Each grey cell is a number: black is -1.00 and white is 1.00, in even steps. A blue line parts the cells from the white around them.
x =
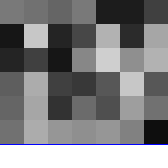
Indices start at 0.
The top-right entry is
-0.50
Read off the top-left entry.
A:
-0.05
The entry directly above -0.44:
-0.05
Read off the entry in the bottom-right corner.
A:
-0.89
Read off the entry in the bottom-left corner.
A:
-0.11
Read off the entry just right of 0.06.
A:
0.62
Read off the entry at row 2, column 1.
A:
-0.50
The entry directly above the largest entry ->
0.40
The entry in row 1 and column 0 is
-0.83
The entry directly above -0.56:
0.06
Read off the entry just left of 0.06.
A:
-0.83
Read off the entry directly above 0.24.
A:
0.56
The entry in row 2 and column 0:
-0.72

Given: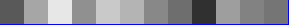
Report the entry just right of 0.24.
0.02
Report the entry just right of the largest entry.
0.13
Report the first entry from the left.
-0.30
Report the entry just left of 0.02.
0.24

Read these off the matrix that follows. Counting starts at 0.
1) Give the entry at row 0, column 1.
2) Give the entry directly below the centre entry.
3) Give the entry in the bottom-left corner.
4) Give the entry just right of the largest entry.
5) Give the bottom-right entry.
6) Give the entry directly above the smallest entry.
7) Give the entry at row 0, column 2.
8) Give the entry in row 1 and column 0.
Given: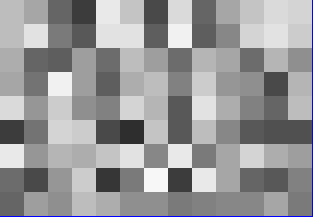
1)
0.30
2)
0.54
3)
-0.21
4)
-0.53
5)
-0.04
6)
0.66
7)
-0.21
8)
0.48

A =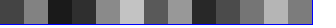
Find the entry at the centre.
-0.30
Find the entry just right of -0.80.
-0.63
